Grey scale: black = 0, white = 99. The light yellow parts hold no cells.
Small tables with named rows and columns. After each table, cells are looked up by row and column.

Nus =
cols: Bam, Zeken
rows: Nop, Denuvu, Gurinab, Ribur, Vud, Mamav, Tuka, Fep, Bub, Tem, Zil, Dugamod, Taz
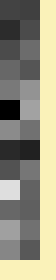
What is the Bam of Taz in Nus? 52
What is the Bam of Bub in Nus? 32
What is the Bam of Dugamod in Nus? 62
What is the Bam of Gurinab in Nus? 29
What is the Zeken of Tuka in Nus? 44
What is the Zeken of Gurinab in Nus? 42
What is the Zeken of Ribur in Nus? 33
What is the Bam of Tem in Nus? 86
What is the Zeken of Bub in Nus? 46
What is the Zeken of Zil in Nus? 37
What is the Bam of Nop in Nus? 26
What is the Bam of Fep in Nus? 16
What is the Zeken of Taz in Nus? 34

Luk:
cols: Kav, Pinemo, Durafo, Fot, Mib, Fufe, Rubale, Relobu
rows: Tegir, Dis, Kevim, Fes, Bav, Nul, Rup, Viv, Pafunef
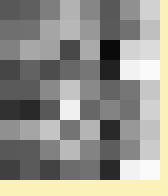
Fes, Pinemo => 38
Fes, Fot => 40
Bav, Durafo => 53
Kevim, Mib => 66
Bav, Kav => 35
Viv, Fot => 72
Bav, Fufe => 39
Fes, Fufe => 13
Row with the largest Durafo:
Rup

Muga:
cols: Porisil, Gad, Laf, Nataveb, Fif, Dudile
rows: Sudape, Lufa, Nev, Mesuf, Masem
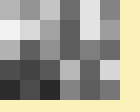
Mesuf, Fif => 38
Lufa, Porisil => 94
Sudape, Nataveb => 42
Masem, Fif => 36
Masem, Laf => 16
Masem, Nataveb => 51
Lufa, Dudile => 61
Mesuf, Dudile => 83
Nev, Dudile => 41
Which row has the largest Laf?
Sudape

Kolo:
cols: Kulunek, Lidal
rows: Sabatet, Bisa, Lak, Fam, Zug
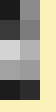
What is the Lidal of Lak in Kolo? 69
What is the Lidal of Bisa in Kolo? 48
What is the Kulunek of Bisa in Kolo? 22
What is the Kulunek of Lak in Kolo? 82
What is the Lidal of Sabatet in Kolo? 54
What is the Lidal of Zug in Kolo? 17
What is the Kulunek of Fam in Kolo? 63
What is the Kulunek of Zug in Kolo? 11
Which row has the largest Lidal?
Lak

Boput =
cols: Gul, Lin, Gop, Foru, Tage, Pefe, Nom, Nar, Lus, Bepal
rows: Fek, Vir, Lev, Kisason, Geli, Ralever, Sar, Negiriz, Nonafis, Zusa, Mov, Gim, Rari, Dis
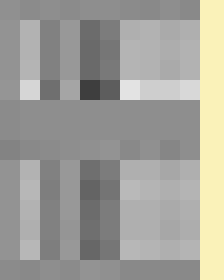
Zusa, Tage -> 39
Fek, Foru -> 54
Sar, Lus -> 55
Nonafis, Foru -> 59
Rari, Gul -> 57
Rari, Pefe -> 46
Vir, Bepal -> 68

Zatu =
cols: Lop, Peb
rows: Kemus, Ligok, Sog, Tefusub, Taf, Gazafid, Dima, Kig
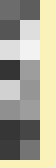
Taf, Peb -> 58
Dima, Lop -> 21
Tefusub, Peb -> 61
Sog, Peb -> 94
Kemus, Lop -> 42
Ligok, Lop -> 33
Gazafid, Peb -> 61
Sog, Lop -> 86
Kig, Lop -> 23
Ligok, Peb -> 86
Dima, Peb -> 27
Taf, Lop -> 81
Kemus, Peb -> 36

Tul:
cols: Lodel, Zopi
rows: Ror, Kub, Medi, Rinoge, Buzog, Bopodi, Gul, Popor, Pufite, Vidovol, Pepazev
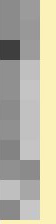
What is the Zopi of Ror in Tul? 60
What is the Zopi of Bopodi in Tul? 75
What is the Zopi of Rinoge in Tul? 74
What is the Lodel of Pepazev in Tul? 53
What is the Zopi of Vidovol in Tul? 65
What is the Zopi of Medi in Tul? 60
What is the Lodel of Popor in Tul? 51
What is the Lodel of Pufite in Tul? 56
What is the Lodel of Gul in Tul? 56
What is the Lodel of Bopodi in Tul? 54
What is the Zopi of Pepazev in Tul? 77
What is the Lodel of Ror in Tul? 54
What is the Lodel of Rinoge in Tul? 56
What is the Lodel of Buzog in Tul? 56
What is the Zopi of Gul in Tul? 75
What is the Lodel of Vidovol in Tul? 74
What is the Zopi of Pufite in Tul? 54
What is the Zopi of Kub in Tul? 59
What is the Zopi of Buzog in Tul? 76
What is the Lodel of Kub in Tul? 54

